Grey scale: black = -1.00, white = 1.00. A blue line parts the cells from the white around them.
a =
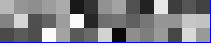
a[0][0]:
0.44
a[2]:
[-0.42, -0.29, -0.39, 0.97, 0.28, -0.30, -0.18, 0.65, -0.92, 0.11, -0.02, 0.20, -0.45, 0.70, 0.20]
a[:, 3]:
[0.23, -0.22, 0.97]
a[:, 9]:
[-0.37, -0.25, 0.11]
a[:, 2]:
[0.11, -0.38, -0.39]
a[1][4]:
0.23
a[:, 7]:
[0.14, -0.14, 0.65]
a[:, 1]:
[0.17, 0.68, -0.29]
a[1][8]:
-0.10
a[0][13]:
-0.33
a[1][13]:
0.55
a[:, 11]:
[0.80, 0.17, 0.20]

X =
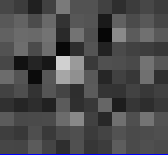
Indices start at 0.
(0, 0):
-0.44
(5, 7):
-0.70
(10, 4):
-0.64
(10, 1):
-0.46
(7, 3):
-0.74
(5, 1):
-0.34
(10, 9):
-0.42
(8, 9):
-0.38
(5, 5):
0.13
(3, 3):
-0.14
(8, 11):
-0.36
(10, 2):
-0.29
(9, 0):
-0.51
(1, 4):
-0.60
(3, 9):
-0.49
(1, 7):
-0.80
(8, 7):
-0.69
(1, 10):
-0.31
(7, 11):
-0.56
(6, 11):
-0.50
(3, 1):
-0.14
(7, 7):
-0.20
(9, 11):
-0.38
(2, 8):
0.08
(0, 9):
-0.53
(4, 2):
-0.72
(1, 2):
-0.40
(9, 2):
-0.39
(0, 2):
-0.75
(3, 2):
-0.41
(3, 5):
-0.64
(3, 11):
-0.57

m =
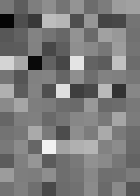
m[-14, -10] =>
-0.06
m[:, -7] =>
[0.11, 0.48, -0.09, -0.44, -0.23, 0.03, -0.38, -0.03, -0.18, -0.04, 0.89, -0.29, 0.11, -0.43]
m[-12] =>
[-0.32, -0.23, 0.03, -0.09, -0.19, 0.15, -0.17, 0.26, 0.19, -0.11]
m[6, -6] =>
0.75
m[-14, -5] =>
0.16
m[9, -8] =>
0.33
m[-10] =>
[0.66, 0.32, -0.93, -0.23, -0.45, 0.79, -0.22, -0.28, 0.51, -0.15]
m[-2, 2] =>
-0.02
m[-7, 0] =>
0.08
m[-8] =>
[0.38, -0.28, 0.03, -0.38, 0.75, -0.51, -0.43, 0.46, -0.61, 0.06]
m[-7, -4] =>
0.20
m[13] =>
[-0.10, 0.00, -0.13, -0.43, -0.15, -0.11, 0.09, -0.17, 0.08, -0.33]
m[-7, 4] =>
-0.15
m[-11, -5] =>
0.12
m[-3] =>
[-0.28, 0.00, 0.18, -0.29, -0.14, -0.05, 0.14, 0.08, -0.07, -0.22]
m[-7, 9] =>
-0.05
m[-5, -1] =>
-0.15
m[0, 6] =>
-0.15
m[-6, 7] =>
-0.06
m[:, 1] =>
[-0.27, -0.39, -0.23, -0.28, 0.32, -0.33, -0.28, 0.30, -0.01, -0.06, 0.10, 0.00, -0.01, 0.00]
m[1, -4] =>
0.18
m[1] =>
[-0.96, -0.39, -0.56, 0.48, 0.43, -0.39, 0.18, -0.47, -0.44, -0.09]
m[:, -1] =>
[0.26, -0.09, -0.11, -0.09, -0.15, -0.07, 0.06, -0.05, -0.03, -0.15, -0.18, -0.22, -0.03, -0.33]
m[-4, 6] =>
0.42
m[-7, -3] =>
-0.18

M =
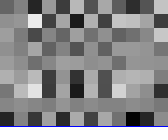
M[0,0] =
-0.21
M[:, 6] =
[-0.36, 0.39, -0.11, 0.13, 0.11, 0.33, 0.41, 0.09, -0.48]
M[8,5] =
0.34
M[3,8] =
0.20
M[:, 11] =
[0.53, -0.52, 0.56, -0.08, 0.14, -0.01, -0.63, -0.06, 0.10]
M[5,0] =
0.38
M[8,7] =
0.32
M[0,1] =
0.01
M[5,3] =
-0.51
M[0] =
[-0.21, 0.01, -0.71, 0.20, -0.53, 0.44, -0.36, 0.32, -0.27, -0.65, -0.34, 0.53]
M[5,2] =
0.46
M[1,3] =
-0.49
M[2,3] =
0.04
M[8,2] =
-0.58
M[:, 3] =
[0.20, -0.49, 0.04, -0.23, 0.06, -0.51, -0.54, -0.01, 0.26]
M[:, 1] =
[0.01, 0.18, -0.03, 0.01, 0.11, 0.22, 0.46, 0.11, 0.03]
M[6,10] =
0.11
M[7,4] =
0.16
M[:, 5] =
[0.44, -0.80, 0.25, -0.35, 0.22, -0.61, -0.80, 0.01, 0.34]
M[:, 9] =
[-0.65, 0.50, -0.12, 0.20, 0.17, 0.42, 0.28, 0.10, -0.98]
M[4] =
[0.22, 0.11, -0.13, 0.06, 0.25, 0.22, 0.11, 0.15, -0.13, 0.17, 0.15, 0.14]
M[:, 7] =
[0.32, -0.49, 0.13, -0.24, 0.15, -0.37, -0.38, 0.03, 0.32]
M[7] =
[0.05, 0.11, 0.05, -0.01, 0.16, 0.01, 0.09, 0.03, 0.03, 0.10, 0.05, -0.06]

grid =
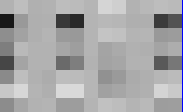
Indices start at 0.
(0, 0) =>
0.40
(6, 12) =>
0.58
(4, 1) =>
0.29
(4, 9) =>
0.40
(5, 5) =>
0.47
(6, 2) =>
0.41
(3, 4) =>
0.30
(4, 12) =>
-0.07
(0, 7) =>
0.67
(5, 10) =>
0.37
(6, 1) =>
0.69
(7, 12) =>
0.24
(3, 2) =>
0.40
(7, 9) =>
0.41
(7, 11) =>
0.23
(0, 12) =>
0.46
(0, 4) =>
0.48
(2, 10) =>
0.42
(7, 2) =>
0.40
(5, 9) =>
0.34
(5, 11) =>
0.43
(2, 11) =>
0.20
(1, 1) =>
0.20
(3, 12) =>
0.36
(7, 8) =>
0.48
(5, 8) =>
0.21
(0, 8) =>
0.62
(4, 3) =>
0.40
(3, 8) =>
0.33
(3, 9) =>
0.39

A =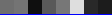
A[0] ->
-0.14
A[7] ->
-0.78
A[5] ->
0.74
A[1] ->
-0.09

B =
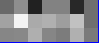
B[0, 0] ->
-0.18
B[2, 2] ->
0.37
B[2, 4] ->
-0.03
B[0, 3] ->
0.02
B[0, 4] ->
0.02
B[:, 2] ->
[-0.74, 0.33, 0.37]

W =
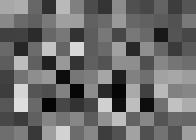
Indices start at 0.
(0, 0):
0.32
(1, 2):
-0.25
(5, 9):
0.01
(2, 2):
-0.66
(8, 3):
0.05
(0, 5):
0.00
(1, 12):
-0.36
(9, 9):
0.27
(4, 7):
-0.35
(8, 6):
-0.28
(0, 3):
-0.62
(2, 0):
-0.50
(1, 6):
-0.24
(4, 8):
0.12
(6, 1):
0.67
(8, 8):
0.49
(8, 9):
-0.23
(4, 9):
0.11
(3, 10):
0.12
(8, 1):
-0.53
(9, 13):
0.24
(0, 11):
-0.22
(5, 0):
-0.49
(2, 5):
-0.61
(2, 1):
-0.49
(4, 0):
-0.27
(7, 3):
-0.96
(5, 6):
-0.01
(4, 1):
0.48
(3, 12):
-0.54
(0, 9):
-0.37
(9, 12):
-0.35
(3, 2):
-0.15
